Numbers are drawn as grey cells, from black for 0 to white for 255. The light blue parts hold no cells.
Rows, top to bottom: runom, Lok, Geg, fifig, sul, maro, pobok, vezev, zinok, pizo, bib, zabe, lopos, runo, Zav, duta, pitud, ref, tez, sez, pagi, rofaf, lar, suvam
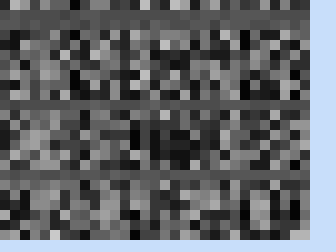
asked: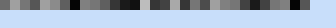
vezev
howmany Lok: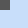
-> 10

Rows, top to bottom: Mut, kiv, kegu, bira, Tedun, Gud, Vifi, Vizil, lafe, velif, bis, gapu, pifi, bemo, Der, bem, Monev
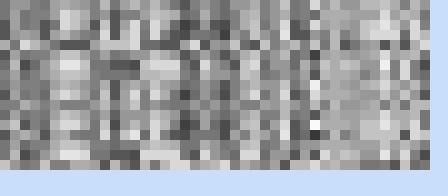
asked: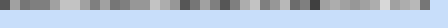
Gud
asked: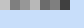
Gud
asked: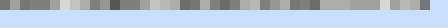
kiv
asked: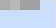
Monev
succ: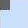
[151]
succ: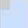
[228]
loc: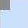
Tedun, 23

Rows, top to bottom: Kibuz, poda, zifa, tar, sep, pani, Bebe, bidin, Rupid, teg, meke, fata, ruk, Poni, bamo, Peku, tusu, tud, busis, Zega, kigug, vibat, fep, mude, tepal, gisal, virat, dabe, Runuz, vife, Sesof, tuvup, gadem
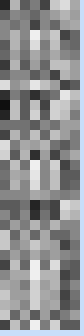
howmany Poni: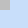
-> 2
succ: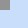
[168]
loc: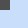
Sesof, 7
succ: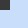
[180]

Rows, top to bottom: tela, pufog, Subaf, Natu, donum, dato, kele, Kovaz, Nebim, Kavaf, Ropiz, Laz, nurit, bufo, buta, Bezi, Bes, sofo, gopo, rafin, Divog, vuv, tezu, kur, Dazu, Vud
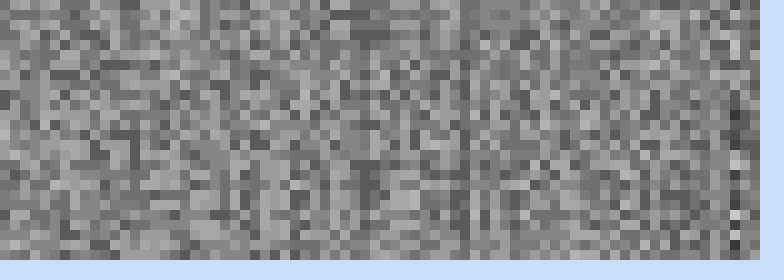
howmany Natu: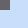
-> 0
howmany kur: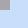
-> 11
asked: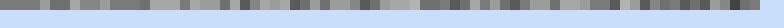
Divog
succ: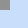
[122]
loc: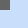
Kavaf, 52
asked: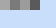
tezu

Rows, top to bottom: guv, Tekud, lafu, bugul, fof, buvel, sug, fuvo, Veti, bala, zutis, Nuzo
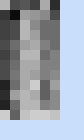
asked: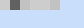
Nuzo
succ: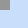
[138]
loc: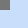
fuvo, 2
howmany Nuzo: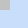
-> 2
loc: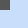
guv, 3

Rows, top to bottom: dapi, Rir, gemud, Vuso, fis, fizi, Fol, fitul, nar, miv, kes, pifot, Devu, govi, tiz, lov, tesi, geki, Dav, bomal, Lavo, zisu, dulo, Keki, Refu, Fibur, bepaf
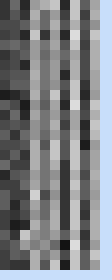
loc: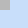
govi, 10
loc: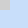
bomal, 4
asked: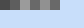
fizi

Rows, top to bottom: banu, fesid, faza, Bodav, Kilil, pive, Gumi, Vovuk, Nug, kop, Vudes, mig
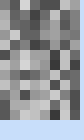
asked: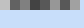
Kilil
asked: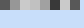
mig
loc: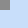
Vovuk, 5
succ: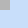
[107]
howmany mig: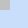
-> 1

